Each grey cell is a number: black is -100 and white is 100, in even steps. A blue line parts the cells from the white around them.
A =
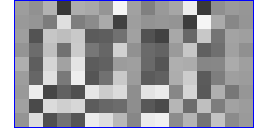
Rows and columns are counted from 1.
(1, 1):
23
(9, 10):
84
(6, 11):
-24
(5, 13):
35
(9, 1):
16
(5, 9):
25
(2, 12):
16
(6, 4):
-5
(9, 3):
-37
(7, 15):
37
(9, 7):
74
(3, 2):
-35
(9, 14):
-9
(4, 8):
64
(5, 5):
79
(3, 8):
-11
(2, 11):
18
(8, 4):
62
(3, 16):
28
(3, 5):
58
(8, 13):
-15
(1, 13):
86
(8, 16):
27
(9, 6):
85
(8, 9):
11
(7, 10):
78
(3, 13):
-19
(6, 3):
76
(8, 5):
69
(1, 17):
18
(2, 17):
17
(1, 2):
14
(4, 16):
26
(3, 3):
55

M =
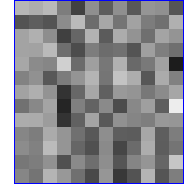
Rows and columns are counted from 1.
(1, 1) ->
43
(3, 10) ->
-13
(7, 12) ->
30
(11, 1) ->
10
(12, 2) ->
-2
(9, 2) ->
34
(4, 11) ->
-1
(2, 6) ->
-15
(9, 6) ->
29
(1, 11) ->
13
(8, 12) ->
86
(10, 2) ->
-2
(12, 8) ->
-33
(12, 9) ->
4
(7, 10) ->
-6
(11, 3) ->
47
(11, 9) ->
-16
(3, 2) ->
38
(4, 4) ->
-14
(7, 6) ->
31
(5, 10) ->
-5
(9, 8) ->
14
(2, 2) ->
-26
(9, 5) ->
-24
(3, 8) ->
35
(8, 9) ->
7
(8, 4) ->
-71
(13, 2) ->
-9
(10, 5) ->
-12
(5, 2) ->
9
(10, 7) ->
11
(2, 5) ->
46
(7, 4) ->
-60
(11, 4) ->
17
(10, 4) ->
17
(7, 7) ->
-25

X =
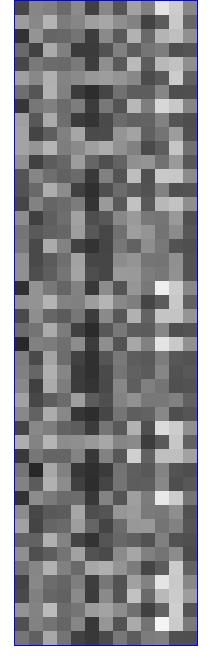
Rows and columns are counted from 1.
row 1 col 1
-45
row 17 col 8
-12
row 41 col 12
60
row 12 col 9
13
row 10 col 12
23
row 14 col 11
2
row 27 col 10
-29
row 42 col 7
-7
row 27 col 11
5
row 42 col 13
7
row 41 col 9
-3
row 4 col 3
33
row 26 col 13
-35
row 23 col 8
-32
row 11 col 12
55
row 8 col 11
69
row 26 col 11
-2
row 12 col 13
-32
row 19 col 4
-13
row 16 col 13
-37
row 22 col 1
12
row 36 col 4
-16
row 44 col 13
-34
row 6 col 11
-30
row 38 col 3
-21
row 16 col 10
-6
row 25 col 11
79
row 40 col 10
0
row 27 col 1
0
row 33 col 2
-7
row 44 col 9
-12
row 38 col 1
26
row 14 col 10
-36
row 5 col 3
-16
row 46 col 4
-9
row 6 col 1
25
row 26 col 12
-32
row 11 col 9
1
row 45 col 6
-56
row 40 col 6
-36

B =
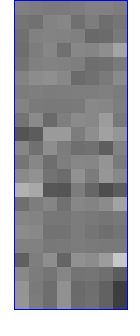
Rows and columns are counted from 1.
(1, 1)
0
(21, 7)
-23
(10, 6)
11
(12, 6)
5
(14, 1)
39
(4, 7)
11
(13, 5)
14
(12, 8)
-4
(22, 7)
-23
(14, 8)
-28
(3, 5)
0
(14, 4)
-33
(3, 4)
2
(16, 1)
4
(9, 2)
8
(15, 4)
-11
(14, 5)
-3
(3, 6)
-18
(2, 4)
5
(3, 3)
3
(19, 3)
11
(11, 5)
-13
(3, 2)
1
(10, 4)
21
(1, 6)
1
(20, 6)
-8
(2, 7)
-14
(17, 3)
-10
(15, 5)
6
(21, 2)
-4
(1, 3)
-4
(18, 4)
-5
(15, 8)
27
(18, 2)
1
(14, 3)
-32
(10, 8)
17
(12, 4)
-1
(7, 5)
-1

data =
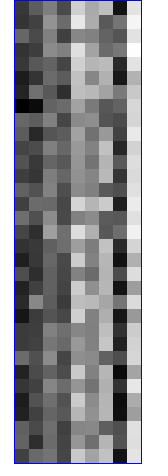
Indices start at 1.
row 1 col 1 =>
-56
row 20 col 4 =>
-44
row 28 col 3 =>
5
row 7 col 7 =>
28
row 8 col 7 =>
-32
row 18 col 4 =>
-14
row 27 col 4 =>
-40
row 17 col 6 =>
37
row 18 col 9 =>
66
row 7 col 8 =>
-4
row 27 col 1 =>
-73
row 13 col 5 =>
14
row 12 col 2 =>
-55
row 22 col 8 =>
-8
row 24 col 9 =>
60
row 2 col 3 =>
15
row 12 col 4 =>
-31
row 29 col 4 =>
-36
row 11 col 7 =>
51
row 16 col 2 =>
-37
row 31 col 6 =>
7
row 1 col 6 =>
33
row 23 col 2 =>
-53
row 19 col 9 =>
38
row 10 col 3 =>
-33
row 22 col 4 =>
-54
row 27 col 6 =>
1
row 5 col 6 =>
42
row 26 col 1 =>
-16
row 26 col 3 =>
9
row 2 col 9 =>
92
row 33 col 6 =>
28
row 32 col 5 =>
18
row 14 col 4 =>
-39
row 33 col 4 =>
-45
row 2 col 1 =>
-59

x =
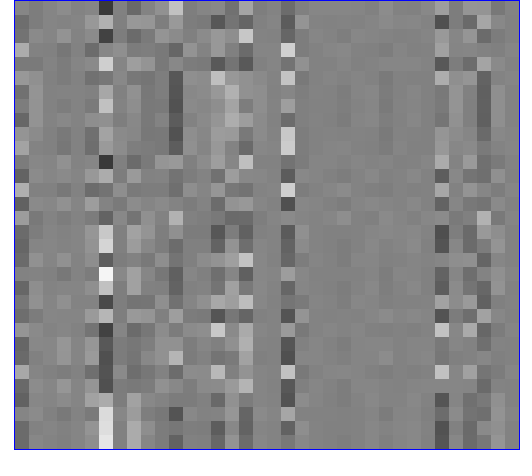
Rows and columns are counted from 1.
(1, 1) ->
5
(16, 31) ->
9
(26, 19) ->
2
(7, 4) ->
3
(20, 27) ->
-2
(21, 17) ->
-5
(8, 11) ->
-4
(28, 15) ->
9
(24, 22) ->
3
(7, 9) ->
14
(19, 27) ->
1
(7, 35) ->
12
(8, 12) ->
-36
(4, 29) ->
1
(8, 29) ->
4
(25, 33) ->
2
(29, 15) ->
-18
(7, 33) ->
1
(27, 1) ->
32
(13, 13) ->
-2
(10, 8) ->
8
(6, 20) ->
53
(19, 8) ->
-2
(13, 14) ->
3
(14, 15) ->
18
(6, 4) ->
-3
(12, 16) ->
5
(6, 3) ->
1
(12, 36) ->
3
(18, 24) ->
-2
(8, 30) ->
1
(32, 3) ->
3
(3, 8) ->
-2
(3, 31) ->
20
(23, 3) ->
5
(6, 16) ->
19
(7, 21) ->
-1

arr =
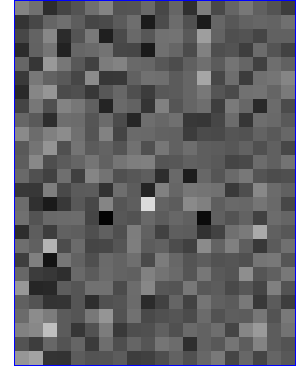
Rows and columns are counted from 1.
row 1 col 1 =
3
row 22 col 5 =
-33
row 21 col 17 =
-32
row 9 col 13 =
-56
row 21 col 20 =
-35
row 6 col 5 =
-45
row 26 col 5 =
-28
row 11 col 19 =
-25
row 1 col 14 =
-2
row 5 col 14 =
-13
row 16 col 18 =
-49
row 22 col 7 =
-37
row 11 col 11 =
-7
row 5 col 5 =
-31
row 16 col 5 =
-15
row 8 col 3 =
-38
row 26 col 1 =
18
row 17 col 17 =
-4
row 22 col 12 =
-21
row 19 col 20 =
-33
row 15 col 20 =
-44
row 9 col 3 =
-65
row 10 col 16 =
-33
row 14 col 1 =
-56
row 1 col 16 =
-21
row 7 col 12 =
-29
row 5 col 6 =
-49
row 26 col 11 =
-39
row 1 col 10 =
-18
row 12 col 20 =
-10
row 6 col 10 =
-11
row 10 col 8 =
-47
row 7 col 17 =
-11
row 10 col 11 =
-23
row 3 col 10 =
-32
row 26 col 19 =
-21
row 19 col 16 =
-33
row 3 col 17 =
-35

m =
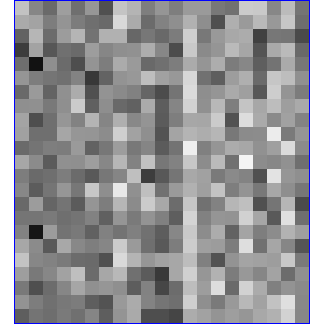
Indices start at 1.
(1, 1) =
52
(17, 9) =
0
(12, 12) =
2
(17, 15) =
35
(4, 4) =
-12
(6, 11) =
26
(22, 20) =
75
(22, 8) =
20
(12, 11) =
-7
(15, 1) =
-18
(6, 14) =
-11
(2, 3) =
-2
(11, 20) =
72
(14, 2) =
-28
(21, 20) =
15
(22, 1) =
15
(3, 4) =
22
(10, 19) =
85
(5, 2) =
-86
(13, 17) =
3
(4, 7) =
5
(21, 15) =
73
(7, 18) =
-32
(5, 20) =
33
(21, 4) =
5
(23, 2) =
-9
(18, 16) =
-2
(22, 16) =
20
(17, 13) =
58
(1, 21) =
-9
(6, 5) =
3
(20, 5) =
50
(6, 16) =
23
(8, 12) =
4
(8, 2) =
13
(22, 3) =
-12
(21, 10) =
2
